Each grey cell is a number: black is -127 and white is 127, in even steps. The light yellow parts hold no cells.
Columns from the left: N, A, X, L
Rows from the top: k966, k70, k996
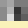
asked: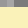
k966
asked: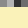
k70
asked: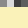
k996
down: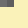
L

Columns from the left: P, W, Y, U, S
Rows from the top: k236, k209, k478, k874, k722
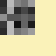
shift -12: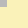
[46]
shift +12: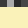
[-58  55 -72 -44]
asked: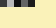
k874
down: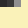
P

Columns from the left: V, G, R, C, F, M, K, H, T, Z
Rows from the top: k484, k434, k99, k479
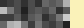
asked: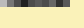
k434
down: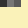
T
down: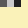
Z
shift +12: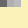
[-12  59  71]
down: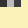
V
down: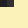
C
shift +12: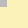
[71]

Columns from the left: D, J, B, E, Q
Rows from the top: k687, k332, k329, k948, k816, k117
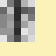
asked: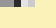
k816
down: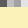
E
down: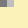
J
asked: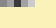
k948
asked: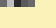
k332
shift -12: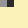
[ 10 -96]

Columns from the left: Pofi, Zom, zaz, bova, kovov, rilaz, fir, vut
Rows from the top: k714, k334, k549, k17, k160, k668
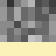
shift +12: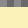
[ 22 -10  22 -10]
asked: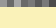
k334
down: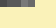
rilaz

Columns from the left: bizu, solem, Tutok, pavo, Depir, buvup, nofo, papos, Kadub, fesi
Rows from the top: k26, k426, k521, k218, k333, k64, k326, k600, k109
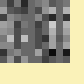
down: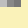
solem
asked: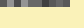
k109
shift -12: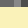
[-35 -35  -4 -62]
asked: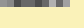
k333
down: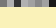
fesi
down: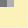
fesi

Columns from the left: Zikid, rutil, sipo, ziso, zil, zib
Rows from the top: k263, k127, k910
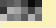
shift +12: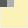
[-25  60]
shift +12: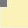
[6]
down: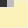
Zikid
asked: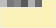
k910
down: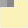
sipo

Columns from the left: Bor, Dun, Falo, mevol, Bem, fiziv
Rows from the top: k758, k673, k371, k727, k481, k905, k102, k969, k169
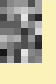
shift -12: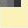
[-18 -34 -87]
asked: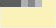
k727
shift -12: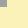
[21]
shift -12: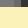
[-18 -18 -34 -87]

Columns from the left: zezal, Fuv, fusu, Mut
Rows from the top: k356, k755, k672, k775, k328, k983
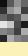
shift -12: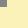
[-7]
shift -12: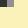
[-88   5]
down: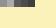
fusu
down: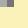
Mut

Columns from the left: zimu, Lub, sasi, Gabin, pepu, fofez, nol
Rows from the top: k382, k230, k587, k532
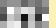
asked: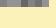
k382
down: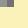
nol

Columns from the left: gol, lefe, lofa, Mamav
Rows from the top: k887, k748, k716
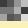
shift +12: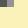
[-29  32]
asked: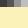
k887
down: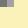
gol

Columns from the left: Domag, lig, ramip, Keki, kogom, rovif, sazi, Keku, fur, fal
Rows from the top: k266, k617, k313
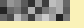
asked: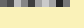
k313
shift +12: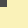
[-40]
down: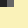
Domag
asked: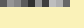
k266

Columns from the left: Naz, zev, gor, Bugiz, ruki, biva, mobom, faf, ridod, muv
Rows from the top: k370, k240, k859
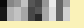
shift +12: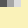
[-29  50 105]
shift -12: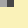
[ 26 -68]
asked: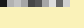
k240
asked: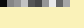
k370
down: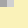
muv

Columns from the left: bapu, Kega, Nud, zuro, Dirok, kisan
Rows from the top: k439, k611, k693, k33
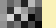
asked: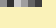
k611
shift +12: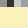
[ 29 -65  86  43]
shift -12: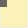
[-38]
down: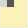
Kega

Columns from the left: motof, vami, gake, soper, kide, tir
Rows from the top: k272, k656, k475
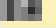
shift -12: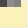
[-68   0 -12]
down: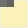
tir
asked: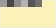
k272
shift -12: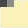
[-68   0]

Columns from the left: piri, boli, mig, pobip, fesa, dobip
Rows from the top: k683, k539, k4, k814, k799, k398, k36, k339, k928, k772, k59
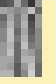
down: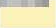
boli
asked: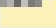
k36
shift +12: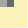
[50 -9]
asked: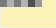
k814
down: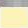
pobip
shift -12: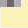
[ 26 -33  38]
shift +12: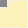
[21]

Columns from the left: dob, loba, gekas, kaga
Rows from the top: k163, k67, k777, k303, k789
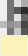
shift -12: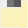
[ 98 -22 -52]
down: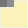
loba
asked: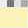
k163
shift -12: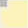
[47]

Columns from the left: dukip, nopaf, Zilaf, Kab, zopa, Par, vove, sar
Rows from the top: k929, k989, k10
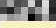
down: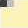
dukip
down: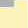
Kab
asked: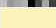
k10
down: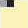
nopaf
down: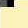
zopa

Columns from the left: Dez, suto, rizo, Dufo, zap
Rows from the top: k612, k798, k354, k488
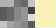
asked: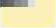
k354
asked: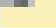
k612

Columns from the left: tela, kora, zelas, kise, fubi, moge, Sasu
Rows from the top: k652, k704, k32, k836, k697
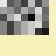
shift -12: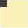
[-76]
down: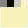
fubi
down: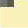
Sasu
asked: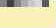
k836
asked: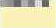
k704

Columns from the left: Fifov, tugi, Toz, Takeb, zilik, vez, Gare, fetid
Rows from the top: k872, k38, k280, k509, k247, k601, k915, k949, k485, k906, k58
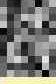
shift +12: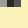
[ 40 -74 -32]
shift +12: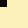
[-105]
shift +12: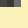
[-44 -59  -7]
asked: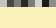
k509
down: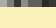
zilik
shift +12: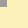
[40]

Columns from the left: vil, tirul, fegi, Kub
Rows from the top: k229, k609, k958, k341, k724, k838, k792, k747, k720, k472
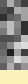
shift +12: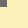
[-7]
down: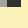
Kub
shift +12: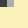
[-52  58]
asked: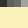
k958
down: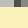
tirul

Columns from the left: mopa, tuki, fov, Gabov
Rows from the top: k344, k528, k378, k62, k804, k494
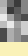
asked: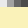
k378
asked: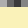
k344
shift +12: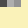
[-40  58  31]
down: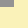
fov
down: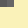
fov
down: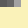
fov
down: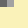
fov

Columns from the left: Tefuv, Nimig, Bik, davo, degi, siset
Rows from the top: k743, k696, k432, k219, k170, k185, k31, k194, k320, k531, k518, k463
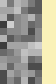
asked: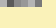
k432
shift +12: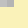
[76 64]
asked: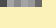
k518

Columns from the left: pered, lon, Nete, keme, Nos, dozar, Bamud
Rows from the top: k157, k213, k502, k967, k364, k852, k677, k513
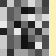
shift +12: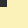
[-68]
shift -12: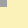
[21]
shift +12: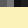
[-24   4 -97 -84]
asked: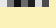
k967
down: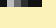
keme
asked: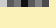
k852
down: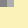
dozar

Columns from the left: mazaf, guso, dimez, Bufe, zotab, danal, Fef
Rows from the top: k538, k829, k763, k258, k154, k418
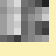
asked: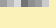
k763
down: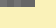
Bufe

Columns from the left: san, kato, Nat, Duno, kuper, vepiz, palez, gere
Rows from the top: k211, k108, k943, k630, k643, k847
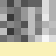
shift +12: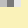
[ 74   6 116]
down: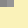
san

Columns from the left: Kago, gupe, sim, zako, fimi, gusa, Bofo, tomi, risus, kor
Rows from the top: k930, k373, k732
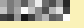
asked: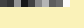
k732
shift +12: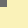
[-7]
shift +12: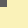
[-21]
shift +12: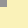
[33]

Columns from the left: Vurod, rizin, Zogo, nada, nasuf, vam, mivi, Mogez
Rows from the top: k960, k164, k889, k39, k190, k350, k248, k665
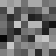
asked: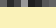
k889
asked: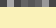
k164

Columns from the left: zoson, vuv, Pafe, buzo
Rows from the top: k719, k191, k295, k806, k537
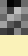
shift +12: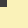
[-53]
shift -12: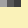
[ 22 -50 -77]
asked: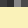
k537
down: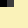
vuv
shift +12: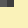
[-26 -53]
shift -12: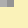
[34  8]
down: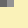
buzo

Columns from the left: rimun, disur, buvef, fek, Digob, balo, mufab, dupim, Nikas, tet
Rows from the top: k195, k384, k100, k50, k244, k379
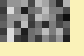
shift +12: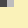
[-43  73]
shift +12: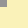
[33]
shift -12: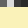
[-41  79 -81 -97]
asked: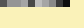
k100
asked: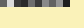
k379

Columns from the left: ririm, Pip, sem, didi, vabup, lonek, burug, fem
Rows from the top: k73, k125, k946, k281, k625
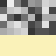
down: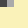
fem
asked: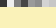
k73
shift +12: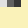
[109 -18 -61]
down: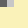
Pip
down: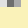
ririm
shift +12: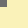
[-5]
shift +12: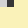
[ 95 -61]

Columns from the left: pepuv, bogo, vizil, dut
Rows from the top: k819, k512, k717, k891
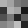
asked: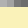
k819
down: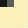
dut
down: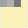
bogo
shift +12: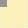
[34]

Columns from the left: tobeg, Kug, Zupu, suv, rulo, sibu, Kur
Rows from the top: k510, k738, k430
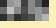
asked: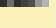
k430
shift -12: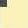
[-61]
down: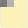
Kur
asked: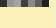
k510
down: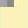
Zupu
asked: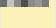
k738

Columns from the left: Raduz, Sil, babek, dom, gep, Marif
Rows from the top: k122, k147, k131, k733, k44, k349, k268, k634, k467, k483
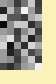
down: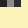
Sil
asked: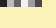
k147

